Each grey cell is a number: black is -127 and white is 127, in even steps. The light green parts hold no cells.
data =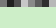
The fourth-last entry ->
9
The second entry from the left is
-95
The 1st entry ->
-7

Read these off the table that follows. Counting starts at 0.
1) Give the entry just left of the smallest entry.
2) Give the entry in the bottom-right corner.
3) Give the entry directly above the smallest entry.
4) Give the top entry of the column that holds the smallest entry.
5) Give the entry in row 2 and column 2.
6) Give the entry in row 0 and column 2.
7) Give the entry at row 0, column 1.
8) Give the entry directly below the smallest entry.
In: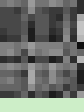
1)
-12
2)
26
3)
54
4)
-82
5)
-55
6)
-12
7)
0
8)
-26

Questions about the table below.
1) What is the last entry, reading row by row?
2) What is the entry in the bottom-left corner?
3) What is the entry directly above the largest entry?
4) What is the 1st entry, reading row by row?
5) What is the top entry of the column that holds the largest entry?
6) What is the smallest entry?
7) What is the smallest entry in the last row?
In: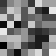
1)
118
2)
49
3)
34
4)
-71
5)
34
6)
-127
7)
-115

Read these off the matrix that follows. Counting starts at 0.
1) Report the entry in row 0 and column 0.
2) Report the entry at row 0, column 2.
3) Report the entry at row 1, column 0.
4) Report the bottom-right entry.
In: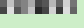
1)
-27
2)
-11
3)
-58
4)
-27

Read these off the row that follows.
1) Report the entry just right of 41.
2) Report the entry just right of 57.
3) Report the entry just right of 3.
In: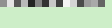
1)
-27
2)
-92
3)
-77

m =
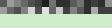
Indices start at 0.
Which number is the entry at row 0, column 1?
28
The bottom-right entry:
-64
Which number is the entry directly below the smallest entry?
97
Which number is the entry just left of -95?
-64
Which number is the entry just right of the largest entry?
-24
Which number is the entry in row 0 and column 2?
2
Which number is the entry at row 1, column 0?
28
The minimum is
-95

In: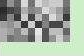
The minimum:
-84
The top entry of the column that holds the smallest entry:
-57
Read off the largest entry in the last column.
46
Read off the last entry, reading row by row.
18
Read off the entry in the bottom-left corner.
46
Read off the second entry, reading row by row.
18
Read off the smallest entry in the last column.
-69
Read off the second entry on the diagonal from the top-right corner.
31
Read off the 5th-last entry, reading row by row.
88
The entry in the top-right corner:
-10
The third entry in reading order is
-26
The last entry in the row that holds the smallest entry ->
-26
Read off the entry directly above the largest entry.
-69
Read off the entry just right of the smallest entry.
-57
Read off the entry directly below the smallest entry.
-69
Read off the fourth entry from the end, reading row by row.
-42

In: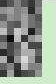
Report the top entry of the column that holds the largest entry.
-41
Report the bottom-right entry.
17
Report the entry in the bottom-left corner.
-72
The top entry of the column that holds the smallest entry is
-41
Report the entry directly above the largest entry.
46
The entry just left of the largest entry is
17
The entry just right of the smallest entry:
61
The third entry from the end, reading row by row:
-56
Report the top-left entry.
-72
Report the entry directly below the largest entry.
61
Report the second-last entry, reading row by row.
-41
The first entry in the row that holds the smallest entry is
-41
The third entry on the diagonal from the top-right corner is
31
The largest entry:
88
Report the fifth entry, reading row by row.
-72
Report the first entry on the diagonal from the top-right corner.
-13
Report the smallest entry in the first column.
-84
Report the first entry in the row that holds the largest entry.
46

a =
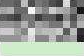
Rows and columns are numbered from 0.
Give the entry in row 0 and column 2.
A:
-36
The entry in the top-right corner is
-22
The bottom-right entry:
-92
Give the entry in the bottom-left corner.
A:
20
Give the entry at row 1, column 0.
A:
35
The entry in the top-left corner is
-22
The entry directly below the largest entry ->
-8
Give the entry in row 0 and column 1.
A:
-22
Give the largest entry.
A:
118
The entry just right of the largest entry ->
35
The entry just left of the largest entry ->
-22
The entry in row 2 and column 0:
-36
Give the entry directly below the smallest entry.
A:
20

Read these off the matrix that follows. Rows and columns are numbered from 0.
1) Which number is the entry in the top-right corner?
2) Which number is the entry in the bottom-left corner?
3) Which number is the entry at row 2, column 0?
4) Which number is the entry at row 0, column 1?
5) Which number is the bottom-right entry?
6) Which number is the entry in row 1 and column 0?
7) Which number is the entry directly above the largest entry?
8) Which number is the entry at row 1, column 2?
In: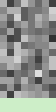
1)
-62
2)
49
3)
34
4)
-62
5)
-34
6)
7
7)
-34
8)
49
